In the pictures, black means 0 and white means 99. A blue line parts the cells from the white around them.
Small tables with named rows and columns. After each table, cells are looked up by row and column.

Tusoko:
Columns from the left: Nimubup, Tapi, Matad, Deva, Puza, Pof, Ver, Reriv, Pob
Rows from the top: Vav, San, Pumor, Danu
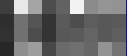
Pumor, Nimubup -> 19
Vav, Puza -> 38
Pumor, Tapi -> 44
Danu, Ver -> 40
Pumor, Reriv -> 34
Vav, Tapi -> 90
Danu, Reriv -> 57
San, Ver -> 36
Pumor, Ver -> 39

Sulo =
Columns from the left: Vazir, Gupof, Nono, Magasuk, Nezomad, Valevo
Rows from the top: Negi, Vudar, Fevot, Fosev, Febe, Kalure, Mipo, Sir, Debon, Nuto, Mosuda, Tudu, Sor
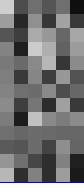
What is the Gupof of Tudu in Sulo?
43
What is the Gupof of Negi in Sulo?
30
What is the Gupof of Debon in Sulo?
11
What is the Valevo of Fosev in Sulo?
60
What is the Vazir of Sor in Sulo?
71
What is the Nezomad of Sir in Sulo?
62
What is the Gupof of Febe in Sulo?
41
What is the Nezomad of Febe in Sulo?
21
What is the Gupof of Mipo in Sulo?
43
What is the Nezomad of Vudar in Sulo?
63
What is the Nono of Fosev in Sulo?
79
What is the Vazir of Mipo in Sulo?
51
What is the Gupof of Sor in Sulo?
18
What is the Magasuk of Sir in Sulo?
17
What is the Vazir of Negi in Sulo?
80
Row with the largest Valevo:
Fevot

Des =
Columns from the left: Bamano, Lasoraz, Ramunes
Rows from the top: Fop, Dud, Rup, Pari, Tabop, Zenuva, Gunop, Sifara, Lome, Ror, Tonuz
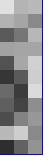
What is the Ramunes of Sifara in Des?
55
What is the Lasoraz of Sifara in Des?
26
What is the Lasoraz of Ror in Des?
80
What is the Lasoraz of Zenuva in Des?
35
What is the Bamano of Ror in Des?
72
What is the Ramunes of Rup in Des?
71
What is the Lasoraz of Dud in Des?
64
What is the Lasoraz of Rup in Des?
46
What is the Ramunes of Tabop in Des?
81
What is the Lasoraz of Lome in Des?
51
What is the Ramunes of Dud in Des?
53
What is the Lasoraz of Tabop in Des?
65
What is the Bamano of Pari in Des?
63

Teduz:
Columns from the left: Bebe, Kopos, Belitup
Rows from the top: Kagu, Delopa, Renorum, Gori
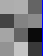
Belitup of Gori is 22
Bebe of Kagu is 67
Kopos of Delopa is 51
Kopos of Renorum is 39
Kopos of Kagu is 68
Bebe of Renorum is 64
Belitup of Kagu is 39
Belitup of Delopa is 54
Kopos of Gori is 76
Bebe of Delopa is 26
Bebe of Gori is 57
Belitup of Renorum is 4

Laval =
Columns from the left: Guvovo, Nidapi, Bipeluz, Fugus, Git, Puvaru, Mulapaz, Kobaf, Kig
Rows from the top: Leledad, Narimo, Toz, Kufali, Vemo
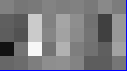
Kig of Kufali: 63
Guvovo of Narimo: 37
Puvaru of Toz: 54
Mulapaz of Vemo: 36
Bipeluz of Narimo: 79
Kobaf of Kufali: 37
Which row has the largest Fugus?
Vemo

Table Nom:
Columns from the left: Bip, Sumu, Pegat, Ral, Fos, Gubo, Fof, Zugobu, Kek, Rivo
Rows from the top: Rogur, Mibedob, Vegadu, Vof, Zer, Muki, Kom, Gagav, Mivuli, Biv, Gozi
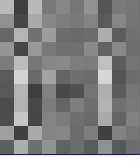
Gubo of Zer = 49
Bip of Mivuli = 30
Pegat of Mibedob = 66
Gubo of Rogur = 46
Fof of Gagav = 43
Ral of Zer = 52
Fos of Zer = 53
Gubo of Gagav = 49
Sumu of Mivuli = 77
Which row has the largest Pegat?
Rogur

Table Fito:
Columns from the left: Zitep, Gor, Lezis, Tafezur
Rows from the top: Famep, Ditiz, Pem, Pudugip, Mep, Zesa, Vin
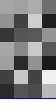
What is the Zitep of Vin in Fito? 16
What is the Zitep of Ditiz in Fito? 57
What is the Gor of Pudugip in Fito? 53
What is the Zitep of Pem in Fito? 21
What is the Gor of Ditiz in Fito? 26
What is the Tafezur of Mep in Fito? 10
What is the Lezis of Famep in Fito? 67
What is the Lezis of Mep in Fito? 57
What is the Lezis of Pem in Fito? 34
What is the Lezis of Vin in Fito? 29
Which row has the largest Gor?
Zesa

